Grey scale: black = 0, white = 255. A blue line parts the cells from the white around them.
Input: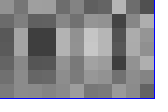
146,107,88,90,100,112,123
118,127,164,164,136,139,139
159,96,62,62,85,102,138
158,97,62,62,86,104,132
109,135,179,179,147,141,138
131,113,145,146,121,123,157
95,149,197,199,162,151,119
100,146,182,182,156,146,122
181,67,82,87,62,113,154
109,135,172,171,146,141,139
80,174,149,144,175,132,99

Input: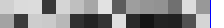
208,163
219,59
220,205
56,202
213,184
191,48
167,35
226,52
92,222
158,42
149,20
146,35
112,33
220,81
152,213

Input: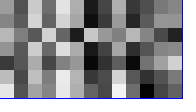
156,133,183,147,57,188,230
81,91,126,88,86,73,82
202,212,88,205,172,191,163
110,99,210,105,70,125,133
227,211,101,221,129,234,232
174,166,28,171,151,180,175
26,14,199,24,8,56,99
69,58,152,66,49,75,72
174,154,128,166,94,211,243
56,38,183,47,9,87,110
79,91,133,84,114,49,3
121,149,74,133,161,83,69
134,148,34,138,209,122,98

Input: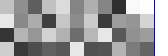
193,231,53,206
143,137,180,57
94,172,150,77
193,63,210,96
219,198,177,88
132,140,109,231
175,203,183,80
133,59,231,83
47,157,89,179
249,149,145,123
254,212,157,100

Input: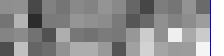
143,116,132,78
144,180,139,192
72,44,114,101
129,122,81,109
117,123,174,146
137,149,119,173
131,144,114,173
148,140,123,153
137,122,120,84
102,86,151,161
70,105,204,210
125,144,144,165
117,130,239,155
147,141,170,156
106,157,203,244

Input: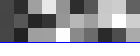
70,69,70
45,87,34
160,37,159
232,52,160
147,150,253
45,183,138
87,159,107
200,202,42
205,254,78
97,207,170

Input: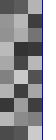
80,149,146,186,168,129,179,55,183,75
92,183,172,51,71,201,63,157,139,86
180,62,116,56,184,82,166,62,128,203
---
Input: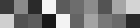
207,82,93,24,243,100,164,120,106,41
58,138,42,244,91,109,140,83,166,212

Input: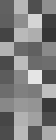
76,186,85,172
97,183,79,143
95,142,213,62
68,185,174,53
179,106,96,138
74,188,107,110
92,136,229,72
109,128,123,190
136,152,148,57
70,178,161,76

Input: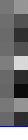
105,45
119,149
110,81
106,47
108,80
126,216
105,45
102,12
120,148

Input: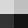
52,20
216,191

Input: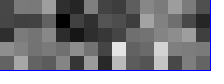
99,167,99,92,133,53,155,40,186,92,84,197,72,126,100
71,122,121,158,47,37,127,67,61,94,135,123,157,123,79
70,65,66,98,1,65,48,84,77,62,163,129,111,72,38
46,123,116,136,44,22,46,55,69,111,115,132,141,158,63
142,130,115,122,112,141,115,69,228,98,106,211,127,125,122

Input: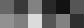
145,127,219,86,130,46
102,57,130,40,18,85

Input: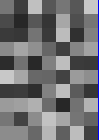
140,140,104,182,95,189,64
118,61,192,87,118,87,200
74,39,87,53,167,79,118
58,55,116,57,188,48,129
138,165,144,102,63,133,162
44,114,40,128,190,59,57
200,167,104,102,66,155,142
58,60,46,130,189,91,53
155,160,176,107,39,114,179
118,66,140,194,166,117,100

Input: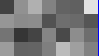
156,99,100,127,187,159,129
66,145,176,130,99,96,226
150,139,141,82,110,106,85
116,53,68,133,73,141,110
